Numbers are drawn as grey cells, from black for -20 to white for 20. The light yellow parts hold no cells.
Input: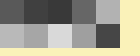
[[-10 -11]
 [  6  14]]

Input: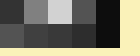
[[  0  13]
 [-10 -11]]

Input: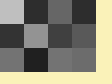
[[-13  -4]
 [  3 -10]]

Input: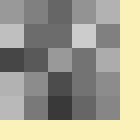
[[ 0 -4]
 [-3 -3]]

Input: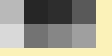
[[-14 -13]
 [ -2   1]]

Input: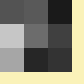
[[ -6 -16]
 [ -3 -10]]
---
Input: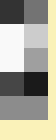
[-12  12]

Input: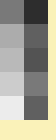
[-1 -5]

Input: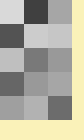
[14 12  4]

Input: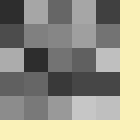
[-13   0  -2  -9  10]

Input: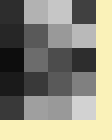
[-13  -6  -8   0]

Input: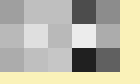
[ 5 15 11]
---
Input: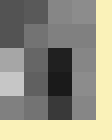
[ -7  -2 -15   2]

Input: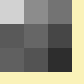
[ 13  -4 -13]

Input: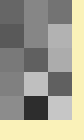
[-4  1  7]

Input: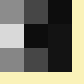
[  2 -18 -17]

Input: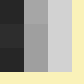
[-14   5  13]

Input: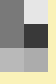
[ -1 -11]

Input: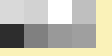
[14  0]
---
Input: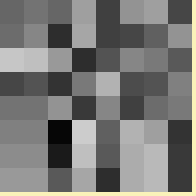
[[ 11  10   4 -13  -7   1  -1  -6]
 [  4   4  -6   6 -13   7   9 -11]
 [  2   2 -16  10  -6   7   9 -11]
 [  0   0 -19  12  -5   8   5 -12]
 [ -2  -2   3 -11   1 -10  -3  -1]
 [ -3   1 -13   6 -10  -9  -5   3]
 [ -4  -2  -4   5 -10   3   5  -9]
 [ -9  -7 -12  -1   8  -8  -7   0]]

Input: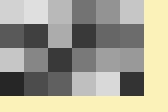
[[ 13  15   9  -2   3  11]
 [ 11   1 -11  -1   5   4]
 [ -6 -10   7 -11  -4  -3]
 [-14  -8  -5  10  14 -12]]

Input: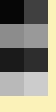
[[  9  12]
 [  2   4]
 [-16 -13]
 [-19 -10]]

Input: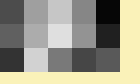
[[ -5   7  15   3 -15]
 [ -8   5  11   1 -19]
 [-12  13  -1  -9  -6]]

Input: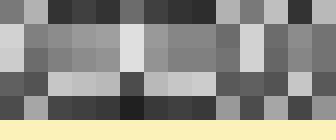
[[ 13   0   2   4   5  15   4   1   1  -3  13  -3   2  -2]
 [ 12  -3   0   2   3  15   3   0   0  -2  13  -4   1  -2]
 [ -1   8 -12 -10 -12  -3 -10 -12 -13   8  -1  10 -12   9]
 [ -5  -7  11  10   9  -8   9  11  12  -6  -5  -7  11  -6]
 [ -8   6  -9 -10 -11 -15 -11 -10 -11   4  -8   6  -9   3]]

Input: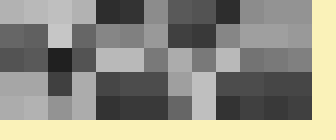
[[  8   9  10   8 -13 -12   2  -6  -7 -13   2   3   3]
 [  7   8   3   7 -12 -11 -11  -4  10 -12 -10 -11 -10]
 [  6   6 -10   7  -9  -8  -8   5  10  -8  -8  -9  -9]
 [ -4  -5  11  -4   1   0   4 -10 -11   1   5   5   4]
 [ -7  -6 -15  -7   9   9  -1   7  -1   9  -2  -1   0]]
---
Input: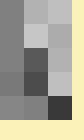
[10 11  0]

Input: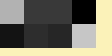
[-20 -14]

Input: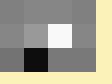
[  0  19 -18]

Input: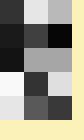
[  9 -10 -17]

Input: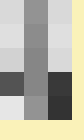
[14  2 13]

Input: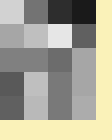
[-16  16   0  -6]

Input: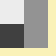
[  3 -10]

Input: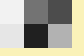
[ -8 -15]

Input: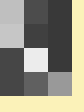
[-11 -10  -9]
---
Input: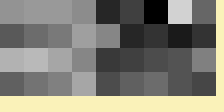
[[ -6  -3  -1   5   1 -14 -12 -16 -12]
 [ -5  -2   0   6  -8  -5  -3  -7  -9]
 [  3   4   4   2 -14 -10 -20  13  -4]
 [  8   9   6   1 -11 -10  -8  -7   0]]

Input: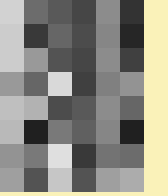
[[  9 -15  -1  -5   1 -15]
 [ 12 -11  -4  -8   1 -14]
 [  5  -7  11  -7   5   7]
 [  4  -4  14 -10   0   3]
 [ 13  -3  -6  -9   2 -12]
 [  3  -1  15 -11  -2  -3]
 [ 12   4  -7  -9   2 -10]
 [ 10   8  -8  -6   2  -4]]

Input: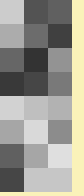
[[ -4 -12   3]
 [-11  -9  -1]
 [ 12  -7  -5]
 [  7  -3 -10]
 [ -5   6  15]
 [ 13  10   8]
 [ -9  11  11]
 [  6  14   2]]

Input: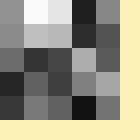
[[ -3 -12  -9   7  -6]
 [-14  -5 -10   0   6]
 [-11  -1  -5 -17  -2]
 [  2  10   9 -13  -7]
 [  3  19  16 -15   1]]

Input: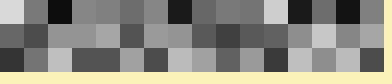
[[ -4  -8   3   3   6  -7   4   3  -6 -10  -6  -5   2  11   1   6]
 [-12  -2  10  -7  -7   5  -8   9   5  -5   4 -11  10   2   9  -8]
 [ 14  -1 -18   1   0  -3   1 -16  -4  -1  -2  12 -16  -3 -17   0]]

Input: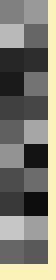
[[-11 -18]
 [  3 -17]
 [-14 -13]
 [-10  -9]
 [ -4  -6]
 [  9  -4]
 [ -8  -3]
 [-16  -2]
 [  0   4]
 [ 11   5]
 [ -5   6]]

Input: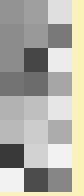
[[  2  -9  17]
 [ 18  -8   1]
 [ -2  -3   6]
 [  2   4  -1]
 [  3   5  15]
 [  8  10  16]
 [  9  12   7]
 [-11  13  18]]

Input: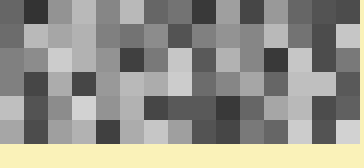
[[ -4 -12   3   9   1   9  -4  -2 -11   5  -9   4  -4  -7  -8]
 [  0  -9   7  -9   4   9   7  12  -3   1   6  -4  10  10  -6]
 [  6  -8   5   8 -10   7  11   5  -7  -9  -1  -4  12  -7  13]
 [ 10  -7   2  13   3   8  -9  -6  -6 -11  -4   6   9  -8  -5]
 [  0   2  12   8   3 -10  -1  11  -6   8   1 -11  11  -8  -1]
 [ -3   9   6   8   0  -2   2  -7   0   3   1   9  -2  -8  11]]

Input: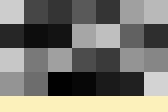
[[-14 -18 -17   6  10  -5 -13]
 [ 12  -9 -12  -6 -12   5   9]
 [  3  -3 -20 -19 -16 -15  13]
 [ 11  -1   5  -8 -11   3   1]]
